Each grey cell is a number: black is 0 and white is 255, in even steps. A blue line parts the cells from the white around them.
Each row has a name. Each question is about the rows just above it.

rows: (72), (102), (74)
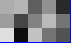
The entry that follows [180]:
[95]
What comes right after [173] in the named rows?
[180]
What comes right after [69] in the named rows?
[130]
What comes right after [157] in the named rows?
[69]

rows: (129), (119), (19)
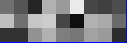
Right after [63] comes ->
[77]
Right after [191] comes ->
[112]
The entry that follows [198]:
[204]
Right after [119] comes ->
[162]
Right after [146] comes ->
[177]
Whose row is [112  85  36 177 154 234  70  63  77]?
(129)

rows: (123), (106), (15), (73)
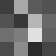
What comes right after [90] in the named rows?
[82]
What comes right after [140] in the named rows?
[42]

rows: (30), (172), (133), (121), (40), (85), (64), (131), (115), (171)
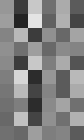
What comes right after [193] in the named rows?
[68]
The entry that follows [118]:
[185]
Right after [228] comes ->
[97]
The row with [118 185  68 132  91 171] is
(64)
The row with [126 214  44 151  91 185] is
(85)
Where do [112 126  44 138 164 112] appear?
(131)
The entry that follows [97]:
[177]

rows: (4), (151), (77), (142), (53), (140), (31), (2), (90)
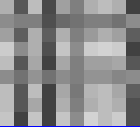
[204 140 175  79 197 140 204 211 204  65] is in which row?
(142)
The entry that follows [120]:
[181]
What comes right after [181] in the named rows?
[189]
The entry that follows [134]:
[140]
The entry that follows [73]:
[160]

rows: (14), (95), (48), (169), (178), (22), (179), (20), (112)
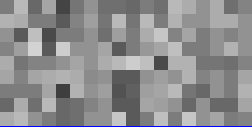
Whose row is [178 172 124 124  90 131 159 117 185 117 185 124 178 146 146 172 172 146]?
(95)
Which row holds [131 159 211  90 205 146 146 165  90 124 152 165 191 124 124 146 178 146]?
(169)
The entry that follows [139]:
[146]
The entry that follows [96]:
[159]
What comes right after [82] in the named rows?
[96]
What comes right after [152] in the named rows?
[165]

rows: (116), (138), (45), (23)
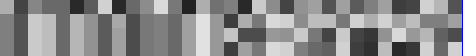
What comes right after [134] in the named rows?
[105]
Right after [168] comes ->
[76]
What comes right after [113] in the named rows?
[127]

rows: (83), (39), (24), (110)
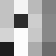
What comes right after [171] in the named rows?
[108]
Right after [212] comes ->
[252]
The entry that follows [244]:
[186]

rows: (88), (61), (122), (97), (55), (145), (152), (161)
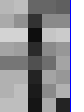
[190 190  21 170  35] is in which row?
(161)
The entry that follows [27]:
[138]
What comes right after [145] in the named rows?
[50]
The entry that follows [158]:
[42]
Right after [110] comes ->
[164]
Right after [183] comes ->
[190]

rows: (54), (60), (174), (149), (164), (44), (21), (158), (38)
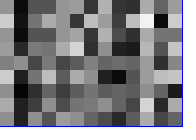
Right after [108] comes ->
[100]
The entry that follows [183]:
[84]
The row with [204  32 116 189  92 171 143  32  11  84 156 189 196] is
(44)
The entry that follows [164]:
[54]
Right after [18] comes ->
[116]

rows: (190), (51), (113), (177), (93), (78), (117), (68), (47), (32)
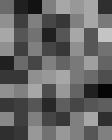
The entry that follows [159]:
[100]
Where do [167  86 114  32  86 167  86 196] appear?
(113)
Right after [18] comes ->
[128]
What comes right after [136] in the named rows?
[63]
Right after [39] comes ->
[94]

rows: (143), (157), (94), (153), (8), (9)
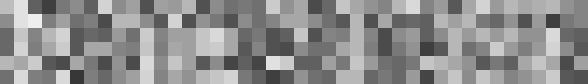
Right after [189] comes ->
[225]
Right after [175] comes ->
[183]

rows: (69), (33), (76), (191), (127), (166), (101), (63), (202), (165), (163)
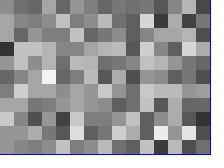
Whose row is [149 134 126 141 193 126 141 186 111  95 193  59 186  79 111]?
(163)

